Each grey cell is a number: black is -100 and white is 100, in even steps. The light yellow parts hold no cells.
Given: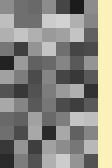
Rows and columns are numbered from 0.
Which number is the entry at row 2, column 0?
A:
38
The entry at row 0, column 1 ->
-13
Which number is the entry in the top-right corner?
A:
10
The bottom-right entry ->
-36
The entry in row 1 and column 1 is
-13
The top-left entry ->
10
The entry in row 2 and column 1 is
54
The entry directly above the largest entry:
-46
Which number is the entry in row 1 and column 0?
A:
49
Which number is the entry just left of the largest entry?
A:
60
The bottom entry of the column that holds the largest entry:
60
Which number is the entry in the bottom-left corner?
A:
-67
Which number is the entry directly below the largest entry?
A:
26
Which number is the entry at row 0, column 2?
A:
-18

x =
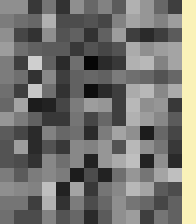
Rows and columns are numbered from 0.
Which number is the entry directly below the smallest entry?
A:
-19
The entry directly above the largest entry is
-24
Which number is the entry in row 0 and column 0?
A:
12
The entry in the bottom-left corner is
-13
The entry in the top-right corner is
-51
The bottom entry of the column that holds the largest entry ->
-40
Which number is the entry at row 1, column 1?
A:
-13
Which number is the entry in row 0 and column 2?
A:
-56
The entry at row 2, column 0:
12
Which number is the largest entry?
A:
62
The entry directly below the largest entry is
-61
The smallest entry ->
-95
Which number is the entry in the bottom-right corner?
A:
-24
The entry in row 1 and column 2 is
-19
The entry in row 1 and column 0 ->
-3
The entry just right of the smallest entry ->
-67
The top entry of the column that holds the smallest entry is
-19
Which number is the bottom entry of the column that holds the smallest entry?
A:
-67

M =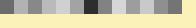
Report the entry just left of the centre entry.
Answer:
28
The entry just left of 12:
58
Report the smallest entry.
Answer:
-65

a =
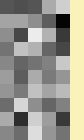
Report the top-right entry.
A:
62
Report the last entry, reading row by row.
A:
-10
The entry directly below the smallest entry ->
-55
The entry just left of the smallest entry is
-27
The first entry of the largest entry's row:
11
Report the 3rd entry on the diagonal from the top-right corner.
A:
85
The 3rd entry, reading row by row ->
-33
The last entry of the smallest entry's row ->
-97
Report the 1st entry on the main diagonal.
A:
-33
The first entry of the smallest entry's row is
29
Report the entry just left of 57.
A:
1
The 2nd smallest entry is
-65
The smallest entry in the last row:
-15
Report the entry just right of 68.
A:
11
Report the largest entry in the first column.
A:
34

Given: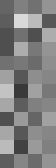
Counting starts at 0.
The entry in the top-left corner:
-21
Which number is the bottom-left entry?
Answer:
-27
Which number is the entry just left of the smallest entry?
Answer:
53
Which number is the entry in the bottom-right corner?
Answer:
16
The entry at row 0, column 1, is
0
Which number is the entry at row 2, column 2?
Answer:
-38
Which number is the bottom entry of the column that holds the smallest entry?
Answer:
5
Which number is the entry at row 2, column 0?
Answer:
-38
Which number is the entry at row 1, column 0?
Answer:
-27
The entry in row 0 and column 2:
-11
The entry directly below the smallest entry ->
-27
